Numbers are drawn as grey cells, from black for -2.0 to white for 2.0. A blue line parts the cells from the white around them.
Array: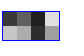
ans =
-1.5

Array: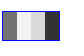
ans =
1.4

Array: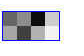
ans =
-1.8

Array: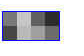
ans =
-0.5

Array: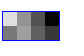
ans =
-0.7

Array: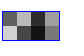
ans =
-1.3

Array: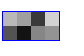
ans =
-1.1
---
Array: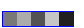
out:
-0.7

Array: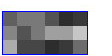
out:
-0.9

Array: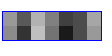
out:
1.0

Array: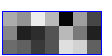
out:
-1.1

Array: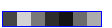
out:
-0.1

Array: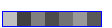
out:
0.0

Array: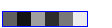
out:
0.5

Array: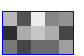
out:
-0.3

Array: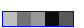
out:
0.4
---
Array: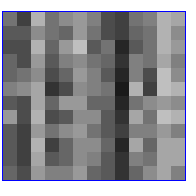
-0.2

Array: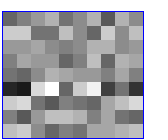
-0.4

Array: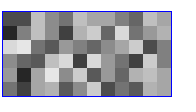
-0.8

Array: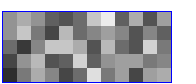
0.3

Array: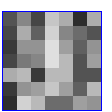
-0.7

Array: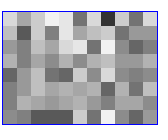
1.4
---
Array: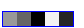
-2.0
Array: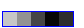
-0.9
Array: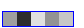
1.5
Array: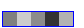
0.2
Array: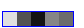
-1.7
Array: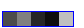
-1.4
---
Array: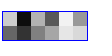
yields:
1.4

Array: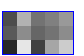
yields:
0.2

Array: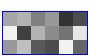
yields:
1.6

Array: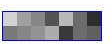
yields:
-0.5

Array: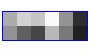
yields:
-1.5

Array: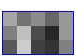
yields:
0.4
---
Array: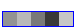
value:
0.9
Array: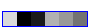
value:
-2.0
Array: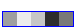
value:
1.7
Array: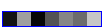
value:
0.5
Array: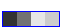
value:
-0.2
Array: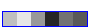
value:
1.6
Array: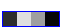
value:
1.5
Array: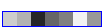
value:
0.8
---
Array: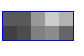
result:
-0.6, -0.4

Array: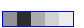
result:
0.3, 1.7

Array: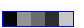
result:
-1.9, 1.1

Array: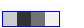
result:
1.2, 1.8

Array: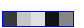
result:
-1.1, 0.1

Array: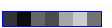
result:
-1.2, -0.2

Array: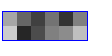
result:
0.6, 1.0

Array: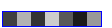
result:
-1.0, 0.4

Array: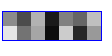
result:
0.2, 0.4
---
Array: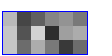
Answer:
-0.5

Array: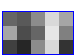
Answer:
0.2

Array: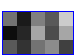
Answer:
0.0

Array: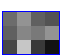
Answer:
-0.5

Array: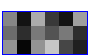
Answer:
0.7

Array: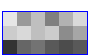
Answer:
1.0

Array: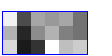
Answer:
0.6

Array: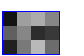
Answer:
0.7

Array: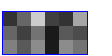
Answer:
1.2
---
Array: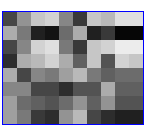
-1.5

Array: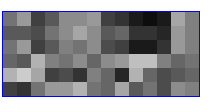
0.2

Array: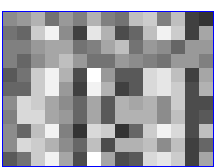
-1.0

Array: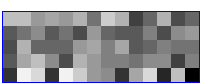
1.0

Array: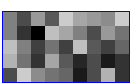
0.8
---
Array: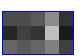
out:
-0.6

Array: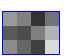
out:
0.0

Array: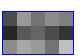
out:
-0.2

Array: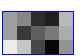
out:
-1.3

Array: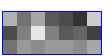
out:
-0.8

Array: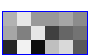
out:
0.4

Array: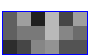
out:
0.9

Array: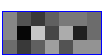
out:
-0.1
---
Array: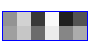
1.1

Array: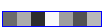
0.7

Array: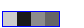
-1.6

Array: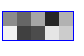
-1.0

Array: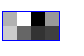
-0.4

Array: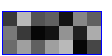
0.5

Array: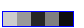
0.4

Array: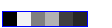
1.8
